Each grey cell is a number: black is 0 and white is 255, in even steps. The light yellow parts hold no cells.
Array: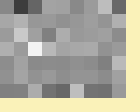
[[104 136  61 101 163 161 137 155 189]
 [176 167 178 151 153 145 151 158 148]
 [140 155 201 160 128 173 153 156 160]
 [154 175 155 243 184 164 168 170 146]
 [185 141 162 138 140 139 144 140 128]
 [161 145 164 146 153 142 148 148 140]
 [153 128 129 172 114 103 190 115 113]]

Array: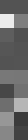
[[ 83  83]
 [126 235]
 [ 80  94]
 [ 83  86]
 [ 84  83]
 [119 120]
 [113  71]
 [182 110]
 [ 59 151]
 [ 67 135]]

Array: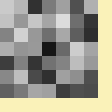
[[176 202 182  49 123 160  80]
 [ 53 194 151 198 165 220 110]
 [ 46 131 209 152 111 168  94]
 [164 174 148 153  22 105 205]
 [153  61 129  52 114 131 189]
 [ 79 136 190  74  48 160 143]
 [ 75  96 121 166 160  61  79]]

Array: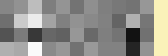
[[151 134 146 189 126 148 115 143 127 120 115]
 [118 111 203 236 163 128 146 137 129 100 176]
 [113  83 123  56 103  97 151 105 127 116  18]
 [146 176 169 250 138 151 114 153 130 130  36]]

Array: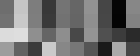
[[135 110 197 125  56 116 102 146  70   5]
 [130 114 201 126  58 114 101 143  71   4]
 [ 42 220 222 143 101 142  72 148  80  60]
 [ 70 157  98  59 202 135 119  85  26 170]]

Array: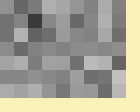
[[128 145 102 122 175 166 149 130 171]
 [123 114 132  58 136 156 105 134 176]
 [111 115 178  99 110 154 135 130 167]
 [142 139 107 129 137 130 139 140 135]
 [101 164 174 125 161 159 113 186 178]
 [192 134 134 144 136 130 158 111 116]
 [183 171 162 174 147 120 154 151 109]]

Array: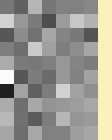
[[135 119  97 181 118 130 129]
 [177 209 151 123  78 155 199]
 [ 85  87 140 114 166 132 121]
 [166 126 110 202 160 126 141]
 [124 171 122 120 128 151 132]
 [161 252  87 124 107 152 129]
 [144  32 163  96 125 209 161]
 [167 171 110 168 147 152 157]
 [154 184 113  92 125 182 149]
 [166 166 110 167 129 130 157]]

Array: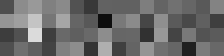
[[131  79 140 153 128 138  82  56  98  97  97 126 100 113 102  89]
 [ 63 149 159 196 118 166 101  88  14 121 139  70 143  90  73  96]
 [ 91  61  81 219  62 105  95 105 141 102 103  49 152  68 121  83]
 [104  79 111  95  67 128 141  52 175  64 100 149 112 102  32 123]]
